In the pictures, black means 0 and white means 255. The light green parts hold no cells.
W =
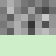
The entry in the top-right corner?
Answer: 133
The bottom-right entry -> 161
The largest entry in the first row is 174
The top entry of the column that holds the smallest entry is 107
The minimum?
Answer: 53
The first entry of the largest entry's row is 133
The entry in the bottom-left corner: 133
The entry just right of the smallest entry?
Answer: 161
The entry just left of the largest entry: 148
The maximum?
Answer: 200
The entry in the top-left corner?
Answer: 148
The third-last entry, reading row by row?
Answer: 174

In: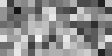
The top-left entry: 219
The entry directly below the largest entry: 147
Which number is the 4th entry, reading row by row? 135
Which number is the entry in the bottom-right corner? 91
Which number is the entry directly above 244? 205
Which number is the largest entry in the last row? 231
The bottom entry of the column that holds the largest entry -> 191
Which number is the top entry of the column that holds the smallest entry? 147
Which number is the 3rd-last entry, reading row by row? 162
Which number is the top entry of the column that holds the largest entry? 91
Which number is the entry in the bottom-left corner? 135
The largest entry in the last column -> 231
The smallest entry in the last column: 61
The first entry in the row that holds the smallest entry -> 147
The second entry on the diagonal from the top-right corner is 119
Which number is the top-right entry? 191
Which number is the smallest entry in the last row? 34
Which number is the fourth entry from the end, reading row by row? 205
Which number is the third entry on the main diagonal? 107
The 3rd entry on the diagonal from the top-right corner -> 135
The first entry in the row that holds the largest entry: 231
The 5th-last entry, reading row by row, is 191
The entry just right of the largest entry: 135
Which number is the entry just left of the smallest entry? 107

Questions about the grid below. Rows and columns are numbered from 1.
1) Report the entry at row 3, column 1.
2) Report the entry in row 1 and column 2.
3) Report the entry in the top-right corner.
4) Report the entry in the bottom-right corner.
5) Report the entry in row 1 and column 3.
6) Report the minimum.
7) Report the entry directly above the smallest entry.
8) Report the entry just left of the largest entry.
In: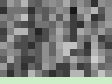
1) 130
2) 156
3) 130
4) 143
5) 130
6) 24
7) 115
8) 115

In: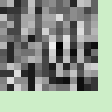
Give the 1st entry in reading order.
140
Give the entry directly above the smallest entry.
113
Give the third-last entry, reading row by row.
14
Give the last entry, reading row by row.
54
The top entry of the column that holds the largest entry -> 140
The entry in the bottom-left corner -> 140
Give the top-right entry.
98
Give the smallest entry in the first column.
39
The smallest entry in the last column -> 14
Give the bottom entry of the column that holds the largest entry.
140
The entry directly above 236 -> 195
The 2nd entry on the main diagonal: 54
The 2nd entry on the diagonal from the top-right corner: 70
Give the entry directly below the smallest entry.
14
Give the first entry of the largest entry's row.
181
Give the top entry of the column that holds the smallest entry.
98

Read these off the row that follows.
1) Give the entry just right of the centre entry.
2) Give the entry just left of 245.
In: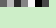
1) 245
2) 132

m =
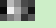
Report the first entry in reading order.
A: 35
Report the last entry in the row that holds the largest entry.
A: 19
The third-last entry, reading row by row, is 156
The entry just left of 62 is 74
